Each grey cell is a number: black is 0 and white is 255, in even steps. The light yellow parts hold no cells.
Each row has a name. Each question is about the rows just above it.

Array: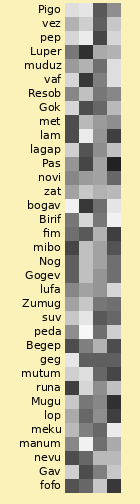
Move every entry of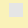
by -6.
[223]
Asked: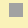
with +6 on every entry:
[168]
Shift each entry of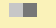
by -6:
[193 113]
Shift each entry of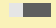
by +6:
[235 101 101]
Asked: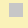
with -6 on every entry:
[193]

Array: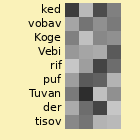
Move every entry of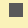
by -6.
[84]
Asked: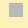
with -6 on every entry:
[179]
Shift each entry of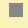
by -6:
[130]
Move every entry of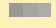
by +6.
[158 171 177]

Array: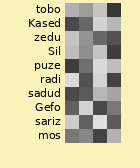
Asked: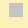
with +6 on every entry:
[202]
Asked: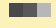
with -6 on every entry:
[ 67  83 177]
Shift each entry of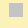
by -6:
[190]
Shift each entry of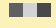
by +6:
[102 217  79]
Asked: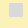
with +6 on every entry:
[223]
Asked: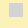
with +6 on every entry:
[217]
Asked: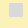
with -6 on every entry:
[211]

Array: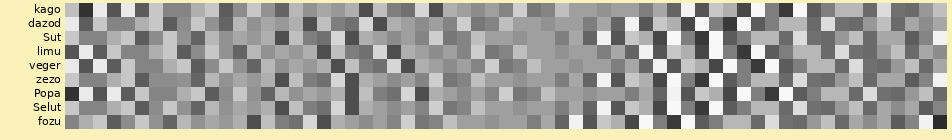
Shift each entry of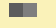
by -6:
[ 86 120]
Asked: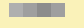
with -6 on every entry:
[169 153 134 153]
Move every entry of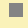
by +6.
[138]

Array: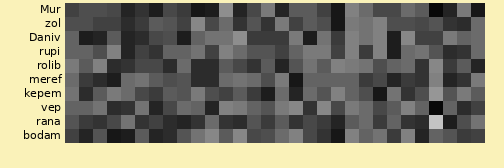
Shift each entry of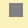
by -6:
[123]
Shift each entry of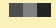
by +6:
[ 84 135  42]

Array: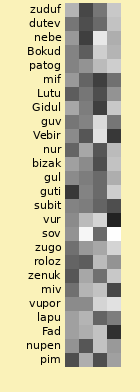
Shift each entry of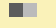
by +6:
[ 99 193]
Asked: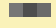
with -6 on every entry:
[112  72 100]
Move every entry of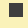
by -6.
[57]
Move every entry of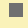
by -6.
[106]

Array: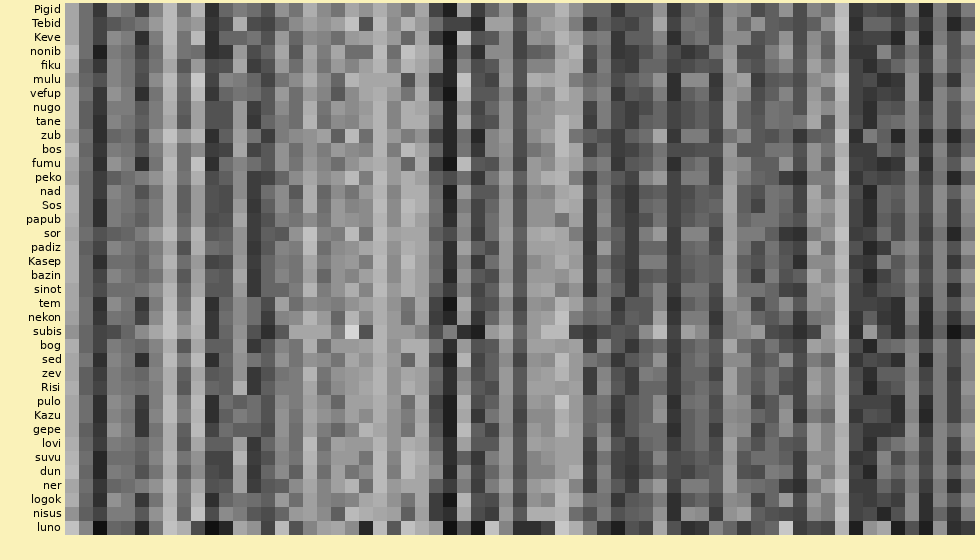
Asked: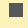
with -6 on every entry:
[82]
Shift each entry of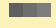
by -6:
[ 89 104 118]

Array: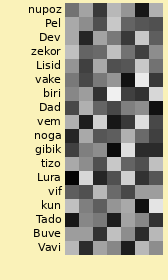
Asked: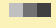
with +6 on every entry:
[198 120  70]
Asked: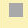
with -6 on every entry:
[163]

